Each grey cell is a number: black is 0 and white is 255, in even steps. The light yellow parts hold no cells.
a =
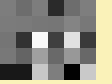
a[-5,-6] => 125
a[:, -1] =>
[126, 120, 58, 104, 201]
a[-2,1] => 100
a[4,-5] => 24
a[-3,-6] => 117
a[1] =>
[123, 122, 119, 118, 132, 120]
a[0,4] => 109
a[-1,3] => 126
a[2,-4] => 249

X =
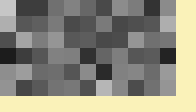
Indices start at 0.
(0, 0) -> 198
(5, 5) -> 80
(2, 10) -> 118
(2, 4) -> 88
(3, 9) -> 91
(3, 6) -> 101
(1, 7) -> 72
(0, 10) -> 139
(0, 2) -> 61
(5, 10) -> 149
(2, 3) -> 149
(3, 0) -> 28
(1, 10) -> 174
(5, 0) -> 147
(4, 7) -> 129
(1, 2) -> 95
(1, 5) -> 83
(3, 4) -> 127

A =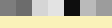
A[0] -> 125
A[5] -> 186
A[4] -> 14

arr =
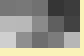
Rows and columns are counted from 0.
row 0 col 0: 118
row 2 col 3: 124
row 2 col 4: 182
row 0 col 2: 113

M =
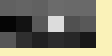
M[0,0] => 97
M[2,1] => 47
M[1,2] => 89
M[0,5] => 105
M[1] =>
[5, 18, 89, 220, 80, 88]
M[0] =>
[97, 100, 97, 107, 105, 105]

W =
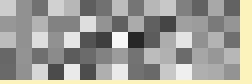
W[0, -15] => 205
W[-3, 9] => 92
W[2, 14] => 111
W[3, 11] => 107
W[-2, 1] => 147
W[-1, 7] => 234
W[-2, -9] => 129
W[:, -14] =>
[145, 144, 144, 147, 146]
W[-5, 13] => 168
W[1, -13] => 178
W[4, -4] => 239
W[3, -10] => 107
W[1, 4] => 129
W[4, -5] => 200
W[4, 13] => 170
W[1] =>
[153, 144, 178, 131, 129, 221, 147, 95, 171, 96, 68, 159, 155, 122, 149]
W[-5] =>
[205, 145, 113, 210, 184, 94, 113, 186, 118, 184, 201, 128, 99, 168, 98]
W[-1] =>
[103, 146, 215, 75, 233, 78, 173, 234, 114, 103, 200, 239, 175, 170, 147]
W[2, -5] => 172
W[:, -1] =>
[98, 149, 111, 184, 147]

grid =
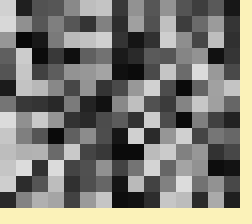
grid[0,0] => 209
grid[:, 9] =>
[86, 81, 49, 90, 74, 209, 81, 205, 42, 187, 212, 66, 45]
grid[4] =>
[84, 198, 65, 93, 147, 151, 164, 16, 11, 74, 197, 107, 219, 153, 73]
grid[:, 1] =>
[31, 144, 8, 204, 198, 195, 56, 144, 127, 177, 220, 44, 131]
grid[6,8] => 191
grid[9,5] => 68
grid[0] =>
[209, 31, 82, 86, 137, 190, 196, 57, 146, 86, 147, 84, 62, 89, 23]
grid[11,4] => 48
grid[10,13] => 13
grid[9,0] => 189
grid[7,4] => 50
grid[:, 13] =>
[89, 155, 190, 17, 153, 161, 160, 65, 118, 50, 13, 146, 170]
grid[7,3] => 149
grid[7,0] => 219
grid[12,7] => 14
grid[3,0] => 95
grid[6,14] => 102
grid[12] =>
[41, 131, 176, 165, 66, 154, 197, 14, 18, 45, 198, 188, 42, 170, 31]
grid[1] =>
[216, 144, 87, 127, 86, 52, 129, 45, 160, 81, 192, 61, 107, 155, 53]
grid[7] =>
[219, 144, 201, 149, 50, 41, 76, 92, 50, 205, 76, 10, 127, 65, 34]
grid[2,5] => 194
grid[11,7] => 21
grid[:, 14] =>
[23, 53, 48, 53, 73, 196, 102, 34, 103, 71, 19, 72, 31]
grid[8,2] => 85
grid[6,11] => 132
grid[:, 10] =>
[147, 192, 206, 86, 197, 77, 59, 76, 150, 203, 102, 129, 198]
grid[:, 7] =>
[57, 45, 52, 26, 16, 74, 137, 92, 22, 11, 67, 21, 14]

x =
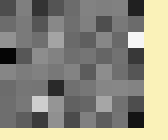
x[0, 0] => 77
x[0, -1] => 32
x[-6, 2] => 111
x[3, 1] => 87
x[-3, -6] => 41
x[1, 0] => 108
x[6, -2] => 113
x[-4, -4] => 92
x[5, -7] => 117
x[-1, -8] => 93
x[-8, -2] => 129
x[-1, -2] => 116
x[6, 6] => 166
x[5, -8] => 118
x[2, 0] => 146
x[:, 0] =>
[77, 108, 146, 5, 134, 108, 110, 110]
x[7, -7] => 59
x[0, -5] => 108
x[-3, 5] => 119
